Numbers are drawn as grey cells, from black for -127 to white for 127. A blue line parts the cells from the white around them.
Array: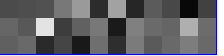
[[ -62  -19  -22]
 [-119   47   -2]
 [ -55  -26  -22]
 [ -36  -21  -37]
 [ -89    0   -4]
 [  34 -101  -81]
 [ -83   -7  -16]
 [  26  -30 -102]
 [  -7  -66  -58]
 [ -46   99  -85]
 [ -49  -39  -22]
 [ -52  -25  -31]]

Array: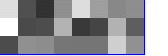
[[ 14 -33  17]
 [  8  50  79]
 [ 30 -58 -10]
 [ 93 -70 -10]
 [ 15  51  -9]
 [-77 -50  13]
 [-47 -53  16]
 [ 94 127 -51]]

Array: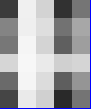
[[-10  39  30  85  21 -11]
 [-78 -13 -32  80 -33 -86]
 [ 83  94  84 106  92  80]
 [112 111 117 119 117 106]
 [-68   4  -8  86 -21 -58]]

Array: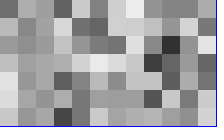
[[ 44  -7  99 -26 -12  76  83]
 [  3  84  19  26  44  -5  16]
 [  4  21 -78 -26 -34  72  31]
 [ 20  64   9 -65  67 -42  53]
 [108  78  95  72  67  30  48]
 [ 79  80 -11  91  12  29  36]
 [  1 -26  -4 106  58  31  74]
 [ 74 -14  21  83   3  -7  -8]
 [-29  88  67  47 -33  45 -57]
 [ 30  34  27  40  40  20  39]
 [ 46   8  15  33  23  38  23]
 [-17  58  26  63  97  91  72]]

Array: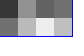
[[-15  63]
 [-28 110]
 [ 17  58]
 [-73 -14]]

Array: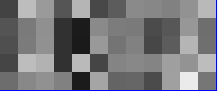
[[  57  -17  -16   61   -9]
 [  18   23   53   19  107]
 [   1  -40  -35   31   32]
 [   7  -52  -56    4  -52]
 [  10   -5    1    8  -25]
 [ -35   -3  -11    4  -27]
 [ -55   10   25  -58   37]
 [  53 -100 -101   58 -100]
 [ -42  -78  -78  -78    1]
 [  26   16   17   50   17]
 [  61   -5   -4   61    8]
 [ -60  -43  -48  -58  -18]]

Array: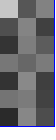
[[  2 -63 -35  -4 -64 -61 -50]
 [-41   4  -1 -24   9  -4   7]
 [ 70 -48 -75  -8 -76 -11 -85]]

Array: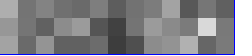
[[-31  -6  -5]
 [ -9  89 -25]
 [-39  -4  49]
 [ 35  10  19]
 [ -3  27  12]
 [-13 -11 -48]
 [-34 -62 -66]
 [ -1 -42 -19]
 [-21  27 -30]
 [-15  12 -30]
 [  3 -30  20]
 [-11 -10 -21]
 [ 46  23  35]]
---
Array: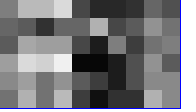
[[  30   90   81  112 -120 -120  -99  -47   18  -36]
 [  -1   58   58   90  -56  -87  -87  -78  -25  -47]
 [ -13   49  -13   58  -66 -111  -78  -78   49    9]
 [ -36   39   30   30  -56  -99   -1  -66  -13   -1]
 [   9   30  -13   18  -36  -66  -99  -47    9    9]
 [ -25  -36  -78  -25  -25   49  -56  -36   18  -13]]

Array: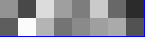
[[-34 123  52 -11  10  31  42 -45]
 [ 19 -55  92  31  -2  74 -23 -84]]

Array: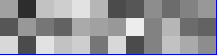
[[-41  24  -9 -29  42  33  24 109   2  54 -19 -29]
 [ 88 -52  98  66  78  -9  88 -52   2  66  42  13]
 [ 33 -82  66  78  98  54 -52 -41  13 -19   2  24]]

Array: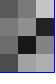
[[ -50   35   46]
 [  -6   15  -93]
 [ -38   -6   69]
 [ -18 -104    3]]

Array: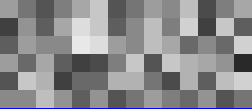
[[-43  71  50 -63 -22 -22  50  50 -10 -52  50 -33  62  81]
 [-33  29   9   9 104  93  29   9  62  39 -22   9 -22  81]
 [-63  19 -33  39  93  71 -33   9  62  -1  81 -63  71 -33]
 [  9   9  62  19 -33  19 -43 -10  29  -1 -22  19 -43 -10]
 [ 29 -10 -43  -1  39  71 -43 -10  29   9  62 -52  -1  39]
 [ 29 -22  39 -33 -63 -52  -1  71 -43  71  50  39  19 -86]]

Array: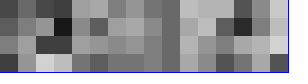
[[  -1   31  -64  -64   31   21   10   21   -1  -22   52   21   -1   40
    52   82]
 [ -64   21   82   61  -11  -34  -11  -11   -1  -22   40   10  -44  -11
    40  -44]
 [ -34   -1   21 -104   10  -34   31   40   10  -22   40   61  -34  -85
    -1   61]
 [ -55  -22  -55  -64   31   40   -1   21  -11  -22   61   52   52  -44
    10   73]]

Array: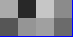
[[-41  21  32 -20]
 [ 42 -87  70  11]]
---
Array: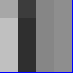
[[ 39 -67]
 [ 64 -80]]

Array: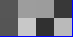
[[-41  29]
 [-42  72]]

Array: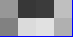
[[ 23 -72]
 [  1  91]]

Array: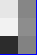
[[102   6]
 [114  13]]

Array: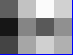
[[ -32   66]
 [-105    5]]

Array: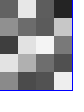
[[-29 103]
 [ 16 -19]]

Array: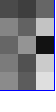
[[-53 -65]
 [  5 -29]]

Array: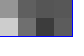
[[ 21 -32]
 [ 77 -16]]

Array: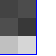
[[-60 -51]
 [-49 -71]]
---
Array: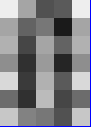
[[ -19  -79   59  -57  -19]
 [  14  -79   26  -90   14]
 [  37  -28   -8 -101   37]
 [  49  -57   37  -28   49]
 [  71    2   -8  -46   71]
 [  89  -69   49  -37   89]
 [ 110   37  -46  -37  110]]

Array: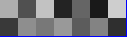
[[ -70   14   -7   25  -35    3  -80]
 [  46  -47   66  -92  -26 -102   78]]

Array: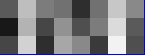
[[-103   51  -57   18  -48   -3   91  -37]
 [ -57   82  -81   39    9  -69  114  -48]
 [ -37   62   -3  -14  -81  -14   71    9]]

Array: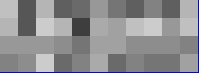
[[  2  13  76 -21   2  42 -21   2 -10 -10  33]
 [ 24  24  24  13 -10  33  33  13  13  13   2]
 [ 53 -41  76  53 -65  42  33  64  76  24  64]
 [ 64 -41  53 -32 -21  24 -10 -32   2 -32  53]]

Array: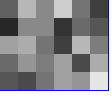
[[-88   9   9 -76 -21 -41]
 [-41 -53 -11  33  21 101]
 [-31  55   9  78 -11 -64]
 [-21  21  -2  33 -53  44]
 [ 33  44 -11 -64  55  -2]]

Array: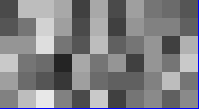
[[-53  61  61  40 -63  40 -53  31 -10 -20 -42]
 [-42 -10  82  31 -53  49 -63  21   1   1 -31]
 [  1  61 104   1 -53  73 -63 -10  10 -31  10]
 [ 21  21  94 -10 -42  61 -31 -10  21 -63  49]
 [ 31 -20 -42 -72  31 -20 -31 -31   1  61 -10]
 [ 73 -10 -20 -91  40 -10  21 -63  21 -10  73]]

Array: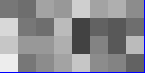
[[ -8 -17  35  24  79  35  47  12]
 [ 70  24  24  47 -61   3 -39  59]
 [ 88  -8 -17  59 -61 -29 -39 -17]
 [109  -8  12  35  70  12   3 -29]]

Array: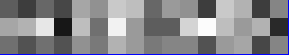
[[ -34  -66  -24  -56   38   17   73   62  -24   26   17  -66   73   50
   -66    5]
 [ -15  -45  -15  -45   17   -6   50   26   -6    5    5  -45   26   38
   -56    5]
 [  38   50  103 -104   62  -15  114   26  -34  -34   84  124   62   26
    50  -86]]
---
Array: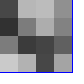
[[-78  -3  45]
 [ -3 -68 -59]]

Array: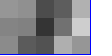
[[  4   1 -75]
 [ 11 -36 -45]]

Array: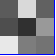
[[-49 -79  25]
 [104  -2 -12]]

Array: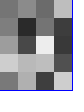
[[ -1 -85 -11]
 [ 29 -55 109]]

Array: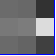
[[ -7  -3  92]
 [-21 -27 -63]]

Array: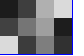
[[-62 -10  31]
 [ 90 -67  -1]]

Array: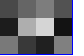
[[-99  46  85]
 [ -6 -70 -95]]

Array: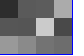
[[-41 -42  75]
 [ 25  10 -12]]

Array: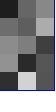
[[-18 -33  44]
 [ 12  -1 -64]]
